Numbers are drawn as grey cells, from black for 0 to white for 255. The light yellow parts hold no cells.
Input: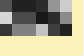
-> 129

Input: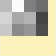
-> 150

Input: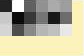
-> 137

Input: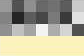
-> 164

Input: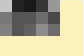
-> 97

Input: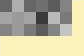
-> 121

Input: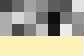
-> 128
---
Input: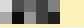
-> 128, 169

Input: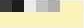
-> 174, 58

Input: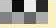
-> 40, 130

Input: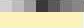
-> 134, 208

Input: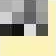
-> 163, 39

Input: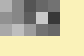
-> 114, 168

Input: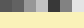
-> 228, 87

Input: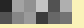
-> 175, 82

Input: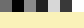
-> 254, 109

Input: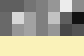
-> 139, 105
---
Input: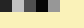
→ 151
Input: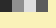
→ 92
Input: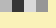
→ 150
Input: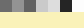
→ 253
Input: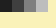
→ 189
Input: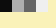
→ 239
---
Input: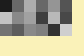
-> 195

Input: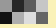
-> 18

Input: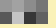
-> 88

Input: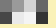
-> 71

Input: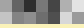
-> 196

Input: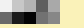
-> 105

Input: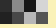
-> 33

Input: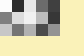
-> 127

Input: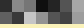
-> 96
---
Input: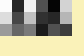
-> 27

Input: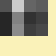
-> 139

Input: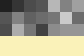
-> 140

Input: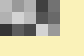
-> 73

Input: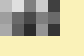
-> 43

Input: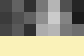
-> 181

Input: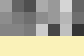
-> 70

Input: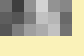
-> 171

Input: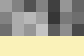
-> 92

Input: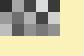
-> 144
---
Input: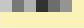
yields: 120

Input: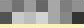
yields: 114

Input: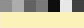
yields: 173

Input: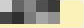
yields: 101

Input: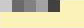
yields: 106

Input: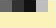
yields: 50

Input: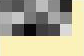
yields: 81

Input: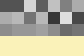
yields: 83

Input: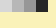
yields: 183

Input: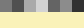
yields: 80
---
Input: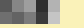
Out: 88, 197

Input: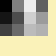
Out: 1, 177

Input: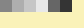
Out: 133, 52

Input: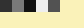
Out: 49, 82

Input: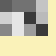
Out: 93, 58

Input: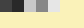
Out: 65, 230
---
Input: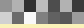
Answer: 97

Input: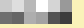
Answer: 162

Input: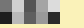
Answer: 95

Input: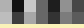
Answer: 51

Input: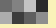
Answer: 60

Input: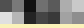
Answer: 57

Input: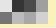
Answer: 187
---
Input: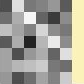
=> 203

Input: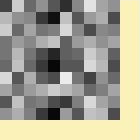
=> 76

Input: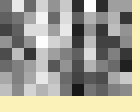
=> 138

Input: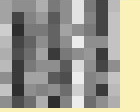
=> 174

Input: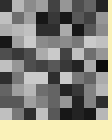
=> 183
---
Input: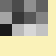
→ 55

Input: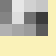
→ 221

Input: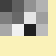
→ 104

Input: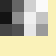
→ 142

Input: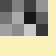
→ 170

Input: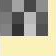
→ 71

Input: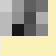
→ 145

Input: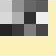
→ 175

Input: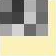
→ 65

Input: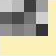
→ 73
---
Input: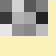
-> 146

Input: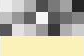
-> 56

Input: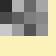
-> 155

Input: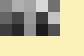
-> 144

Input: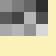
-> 181

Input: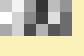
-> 178

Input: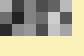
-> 77

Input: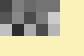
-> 170

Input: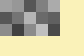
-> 139
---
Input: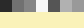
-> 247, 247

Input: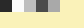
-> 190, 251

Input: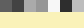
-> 150, 247

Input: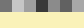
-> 57, 198

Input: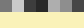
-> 40, 202

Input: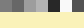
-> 179, 249

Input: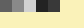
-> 209, 209

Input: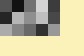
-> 143, 212

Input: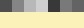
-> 207, 207

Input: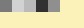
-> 186, 210
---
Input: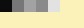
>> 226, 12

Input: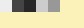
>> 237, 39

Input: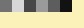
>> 215, 18

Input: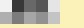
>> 241, 56

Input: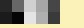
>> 228, 5

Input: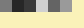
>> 208, 39

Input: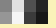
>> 245, 23
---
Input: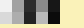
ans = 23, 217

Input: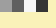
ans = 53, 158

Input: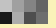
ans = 100, 24

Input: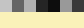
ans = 58, 196

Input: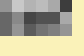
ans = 61, 103

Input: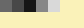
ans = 217, 104

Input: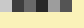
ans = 84, 201

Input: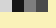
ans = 74, 213

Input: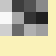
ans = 137, 207
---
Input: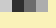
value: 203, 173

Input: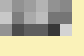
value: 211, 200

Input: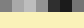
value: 189, 169

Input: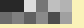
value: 221, 191

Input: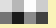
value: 253, 223

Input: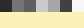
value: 247, 202

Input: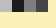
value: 189, 126

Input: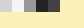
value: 245, 212
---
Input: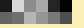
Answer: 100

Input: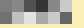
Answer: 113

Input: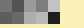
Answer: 93

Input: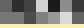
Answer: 119

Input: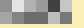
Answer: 165

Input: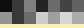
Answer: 148
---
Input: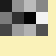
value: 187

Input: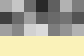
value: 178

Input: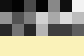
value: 15

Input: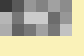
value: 161

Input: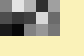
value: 47

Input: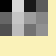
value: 25
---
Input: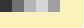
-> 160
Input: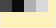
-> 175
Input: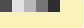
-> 118
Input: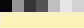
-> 84
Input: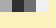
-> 171
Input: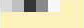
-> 192
